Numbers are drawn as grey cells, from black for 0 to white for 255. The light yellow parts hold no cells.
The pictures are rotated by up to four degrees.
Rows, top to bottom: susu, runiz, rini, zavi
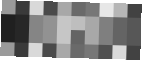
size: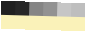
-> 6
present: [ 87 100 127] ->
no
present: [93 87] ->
no
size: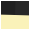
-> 2
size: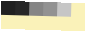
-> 5
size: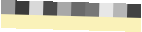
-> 10

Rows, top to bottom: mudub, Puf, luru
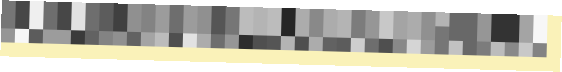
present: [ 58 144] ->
no
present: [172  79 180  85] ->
no
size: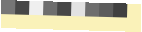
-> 9
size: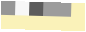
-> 5
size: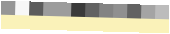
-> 12
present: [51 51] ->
yes
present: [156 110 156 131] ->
no

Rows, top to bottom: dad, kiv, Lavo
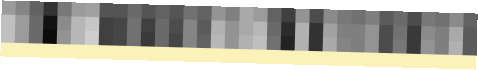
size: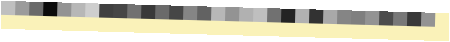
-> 31
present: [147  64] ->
no
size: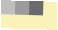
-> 3
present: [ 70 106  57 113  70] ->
no
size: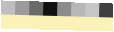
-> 8

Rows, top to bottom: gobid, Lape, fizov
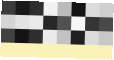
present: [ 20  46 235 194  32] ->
yes
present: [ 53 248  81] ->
no
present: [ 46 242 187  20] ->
yes
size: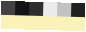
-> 6
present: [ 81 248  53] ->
yes
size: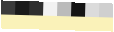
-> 8
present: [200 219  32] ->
no

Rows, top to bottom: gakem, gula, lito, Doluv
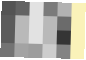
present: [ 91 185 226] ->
yes
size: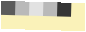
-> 5
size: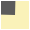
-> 1
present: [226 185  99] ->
no
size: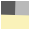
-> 2

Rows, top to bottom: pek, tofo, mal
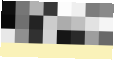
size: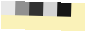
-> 5
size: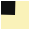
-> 1
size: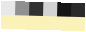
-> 6
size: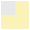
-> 1
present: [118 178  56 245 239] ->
no
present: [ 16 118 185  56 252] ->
no

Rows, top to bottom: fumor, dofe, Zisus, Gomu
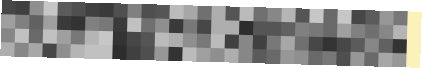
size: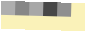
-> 5
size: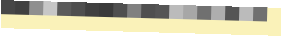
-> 19
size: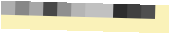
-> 11
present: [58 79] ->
yes
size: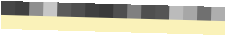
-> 16
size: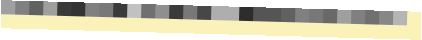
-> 29

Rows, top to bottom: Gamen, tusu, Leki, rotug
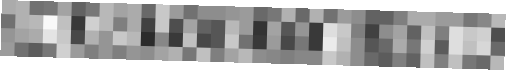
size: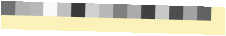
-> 15
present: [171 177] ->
yes
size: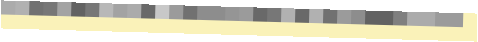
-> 33
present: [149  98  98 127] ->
no
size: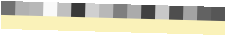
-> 16
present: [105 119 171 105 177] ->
no

